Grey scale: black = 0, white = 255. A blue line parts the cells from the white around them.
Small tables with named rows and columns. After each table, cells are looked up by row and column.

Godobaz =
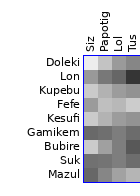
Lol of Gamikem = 125
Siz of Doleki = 237
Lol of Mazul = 162
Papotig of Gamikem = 111
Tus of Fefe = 204
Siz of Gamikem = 105
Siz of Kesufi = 202
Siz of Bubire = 203
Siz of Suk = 113
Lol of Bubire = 126
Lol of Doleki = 154
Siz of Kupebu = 202
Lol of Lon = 102
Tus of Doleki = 134
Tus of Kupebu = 146
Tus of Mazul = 181
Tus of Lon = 53
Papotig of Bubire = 160
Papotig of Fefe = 191
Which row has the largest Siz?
Doleki

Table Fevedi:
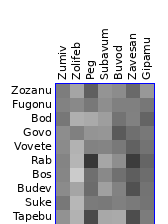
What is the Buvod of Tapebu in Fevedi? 170
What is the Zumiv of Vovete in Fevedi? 139
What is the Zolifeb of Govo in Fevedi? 128
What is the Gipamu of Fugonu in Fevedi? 119
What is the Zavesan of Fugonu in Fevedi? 128
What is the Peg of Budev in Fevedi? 108
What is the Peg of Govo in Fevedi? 148
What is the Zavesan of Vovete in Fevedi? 97
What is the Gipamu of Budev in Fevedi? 115
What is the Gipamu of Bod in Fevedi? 100
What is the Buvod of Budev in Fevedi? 130
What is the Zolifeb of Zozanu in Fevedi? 165
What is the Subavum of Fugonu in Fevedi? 142
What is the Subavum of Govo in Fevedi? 150
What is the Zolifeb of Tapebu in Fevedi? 178
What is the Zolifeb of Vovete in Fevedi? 178
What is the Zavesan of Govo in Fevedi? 111
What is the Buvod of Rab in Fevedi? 142
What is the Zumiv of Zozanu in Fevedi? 125
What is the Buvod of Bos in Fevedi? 112

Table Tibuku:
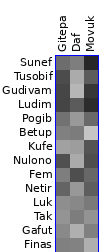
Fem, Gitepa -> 126
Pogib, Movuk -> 105
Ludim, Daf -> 91
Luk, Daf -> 136
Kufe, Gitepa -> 161
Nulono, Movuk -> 78
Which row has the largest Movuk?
Betup

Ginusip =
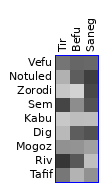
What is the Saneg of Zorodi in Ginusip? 72
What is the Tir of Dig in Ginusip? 185
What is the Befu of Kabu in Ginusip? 189
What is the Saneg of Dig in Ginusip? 82
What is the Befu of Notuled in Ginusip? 93
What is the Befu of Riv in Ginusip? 88
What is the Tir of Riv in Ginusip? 54
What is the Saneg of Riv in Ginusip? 191
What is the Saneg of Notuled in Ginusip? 63
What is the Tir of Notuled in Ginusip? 177
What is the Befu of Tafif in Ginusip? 179
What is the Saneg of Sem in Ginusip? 83
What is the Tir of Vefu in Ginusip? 117
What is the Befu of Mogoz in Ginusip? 147
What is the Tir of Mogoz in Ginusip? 145
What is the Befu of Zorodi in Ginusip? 211
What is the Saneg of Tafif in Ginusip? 145

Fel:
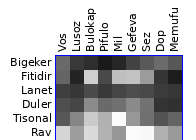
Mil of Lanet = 69
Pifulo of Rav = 178
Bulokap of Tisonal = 202
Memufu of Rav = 154
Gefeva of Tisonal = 152
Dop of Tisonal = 83
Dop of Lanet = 59
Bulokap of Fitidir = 207
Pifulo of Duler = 106
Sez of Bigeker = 89
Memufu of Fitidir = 29
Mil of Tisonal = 251
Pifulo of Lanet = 57
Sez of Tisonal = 112
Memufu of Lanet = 55
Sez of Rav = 248
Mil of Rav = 150
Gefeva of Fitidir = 194
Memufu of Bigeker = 88
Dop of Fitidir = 53
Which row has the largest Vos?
Rav

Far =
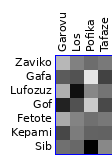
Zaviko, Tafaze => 121
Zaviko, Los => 129
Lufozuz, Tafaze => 116
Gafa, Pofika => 229
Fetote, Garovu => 170
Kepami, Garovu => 71
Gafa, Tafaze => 66
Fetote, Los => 131
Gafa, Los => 82
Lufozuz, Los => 15

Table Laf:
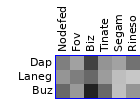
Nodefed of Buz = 104
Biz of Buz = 34
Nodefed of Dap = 127
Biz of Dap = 66
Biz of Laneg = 104
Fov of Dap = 161
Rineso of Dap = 114
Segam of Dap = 162
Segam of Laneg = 190
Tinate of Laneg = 156
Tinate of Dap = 148
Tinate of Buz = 104
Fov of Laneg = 126

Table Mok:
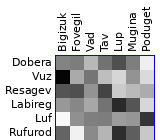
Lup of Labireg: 42
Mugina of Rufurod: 94
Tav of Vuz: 190
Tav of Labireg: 115
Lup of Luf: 156
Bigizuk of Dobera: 131
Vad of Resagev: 147
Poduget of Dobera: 239
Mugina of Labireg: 85
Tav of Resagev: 68
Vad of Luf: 127
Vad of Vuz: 117
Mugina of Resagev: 186
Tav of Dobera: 114
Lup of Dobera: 79
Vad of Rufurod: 138
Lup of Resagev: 203
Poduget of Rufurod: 200
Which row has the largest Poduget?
Dobera

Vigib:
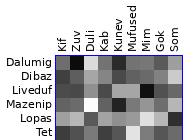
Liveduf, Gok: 81
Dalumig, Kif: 110
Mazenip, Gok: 110
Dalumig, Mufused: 115
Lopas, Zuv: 183
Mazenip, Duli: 252
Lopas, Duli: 89
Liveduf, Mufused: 166
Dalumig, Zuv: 12
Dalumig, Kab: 115
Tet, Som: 107
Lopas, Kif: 159
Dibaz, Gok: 130
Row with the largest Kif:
Lopas

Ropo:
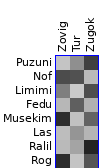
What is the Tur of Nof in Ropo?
81
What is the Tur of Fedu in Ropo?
95
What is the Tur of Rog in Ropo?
196
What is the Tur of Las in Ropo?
149
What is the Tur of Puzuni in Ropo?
143
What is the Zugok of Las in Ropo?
181
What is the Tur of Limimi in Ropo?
202
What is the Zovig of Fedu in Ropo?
183
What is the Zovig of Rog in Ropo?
45

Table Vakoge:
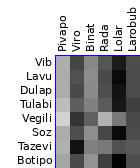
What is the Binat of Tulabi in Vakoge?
128
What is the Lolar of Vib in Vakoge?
27
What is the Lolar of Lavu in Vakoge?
10
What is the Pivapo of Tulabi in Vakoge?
188
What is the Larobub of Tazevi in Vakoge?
89
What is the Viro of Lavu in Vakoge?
80
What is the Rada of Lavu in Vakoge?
74
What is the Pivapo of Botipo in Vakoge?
165
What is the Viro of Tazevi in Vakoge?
18
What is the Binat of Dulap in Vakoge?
138
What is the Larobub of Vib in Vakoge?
77
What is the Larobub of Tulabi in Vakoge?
62
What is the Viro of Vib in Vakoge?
69
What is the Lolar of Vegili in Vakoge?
120
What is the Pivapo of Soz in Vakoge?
172
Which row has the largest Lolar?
Vegili

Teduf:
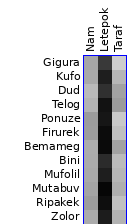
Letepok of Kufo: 30
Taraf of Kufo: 182
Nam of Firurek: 157
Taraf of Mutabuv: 175
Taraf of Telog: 155
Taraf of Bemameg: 162
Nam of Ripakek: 157
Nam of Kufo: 169
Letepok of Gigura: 57
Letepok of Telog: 18
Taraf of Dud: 162
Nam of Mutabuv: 164
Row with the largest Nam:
Dud

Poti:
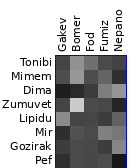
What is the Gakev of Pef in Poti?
47
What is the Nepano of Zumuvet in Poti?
37
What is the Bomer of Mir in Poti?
82
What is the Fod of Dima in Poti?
60
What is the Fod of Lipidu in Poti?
70
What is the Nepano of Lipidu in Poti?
98
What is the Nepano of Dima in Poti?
149
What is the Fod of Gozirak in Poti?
72
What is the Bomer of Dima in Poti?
42
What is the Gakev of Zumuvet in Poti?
68
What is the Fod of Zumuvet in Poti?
75
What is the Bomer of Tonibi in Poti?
145
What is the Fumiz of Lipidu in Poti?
61
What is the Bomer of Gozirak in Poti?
74
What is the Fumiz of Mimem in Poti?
100
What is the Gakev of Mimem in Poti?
77
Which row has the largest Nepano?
Dima

